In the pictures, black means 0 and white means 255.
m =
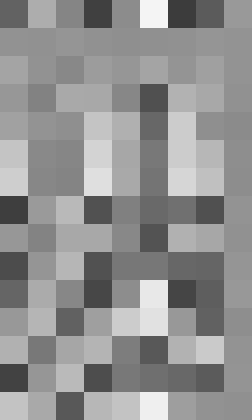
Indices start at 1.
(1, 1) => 98
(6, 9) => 142
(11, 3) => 135
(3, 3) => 136
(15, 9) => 144
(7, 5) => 169
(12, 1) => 152
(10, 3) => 182
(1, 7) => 60
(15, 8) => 146
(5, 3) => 143
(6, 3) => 134
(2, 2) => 145
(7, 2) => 135
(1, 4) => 64
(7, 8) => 192
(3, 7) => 148
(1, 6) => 244
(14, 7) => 104
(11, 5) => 141
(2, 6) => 144
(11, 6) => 232
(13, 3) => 166
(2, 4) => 145
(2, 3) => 149
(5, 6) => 103
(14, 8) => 91
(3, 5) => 150
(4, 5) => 135
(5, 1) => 161
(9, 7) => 177
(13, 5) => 125
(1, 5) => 140
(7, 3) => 132
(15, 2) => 169
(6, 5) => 167

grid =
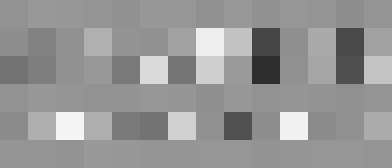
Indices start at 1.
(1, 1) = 146
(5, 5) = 122
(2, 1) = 142
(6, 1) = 149
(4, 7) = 149
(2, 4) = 176
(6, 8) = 150
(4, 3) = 148
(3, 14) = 196
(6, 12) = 150
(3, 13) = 80
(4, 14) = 148
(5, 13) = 145
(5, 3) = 245
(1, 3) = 151
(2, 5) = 147
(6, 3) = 147
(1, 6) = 151
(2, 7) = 161
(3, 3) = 145
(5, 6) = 115
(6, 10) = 147
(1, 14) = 148
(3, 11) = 145
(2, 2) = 129

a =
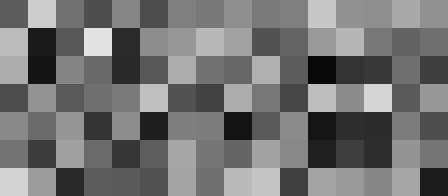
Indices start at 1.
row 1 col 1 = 92
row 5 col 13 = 46
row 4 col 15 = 90
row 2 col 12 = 153
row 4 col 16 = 152
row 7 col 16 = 28
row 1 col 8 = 120
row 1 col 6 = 77
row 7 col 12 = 165
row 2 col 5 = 42
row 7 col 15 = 166
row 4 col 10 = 119
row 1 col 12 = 199
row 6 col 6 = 93
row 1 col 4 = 78
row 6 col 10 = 163
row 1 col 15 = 169
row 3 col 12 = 8
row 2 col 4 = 226
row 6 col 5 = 54
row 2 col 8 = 184
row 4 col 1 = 76
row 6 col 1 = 115
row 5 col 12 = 21
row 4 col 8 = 66
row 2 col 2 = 26
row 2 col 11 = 100
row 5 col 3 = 150
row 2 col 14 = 120
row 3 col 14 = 56
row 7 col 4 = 91
